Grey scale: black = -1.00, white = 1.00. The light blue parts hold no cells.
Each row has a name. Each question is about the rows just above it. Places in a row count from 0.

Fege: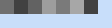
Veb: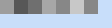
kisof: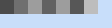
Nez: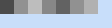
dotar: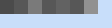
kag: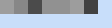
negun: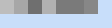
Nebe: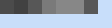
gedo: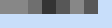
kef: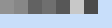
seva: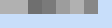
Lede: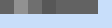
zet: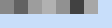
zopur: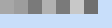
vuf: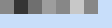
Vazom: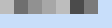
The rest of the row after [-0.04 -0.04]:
[0.06]
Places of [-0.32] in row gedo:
4 6
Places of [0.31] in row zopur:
0

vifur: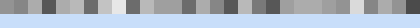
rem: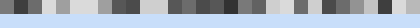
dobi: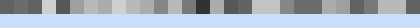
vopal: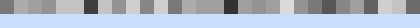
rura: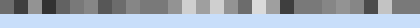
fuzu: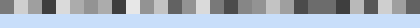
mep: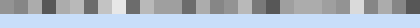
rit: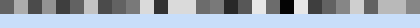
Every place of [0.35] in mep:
2 4 14 21 22 27
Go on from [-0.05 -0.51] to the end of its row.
[-0.15  0.71  0.25  0.71  0.71  0.25 -0.32 -0.41  0.62  0.62 -0.32 -0.15
 -0.41 -0.32 -0.61 -0.05 -0.23  0.62  0.71 -0.15  0.62 -0.41 -0.15  0.15
  0.53 -0.51  0.71  0.45]
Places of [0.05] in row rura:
6 9 23 25
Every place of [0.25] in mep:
11 12 20 23
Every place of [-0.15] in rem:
2 13 21 24
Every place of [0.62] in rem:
10 11 19 22

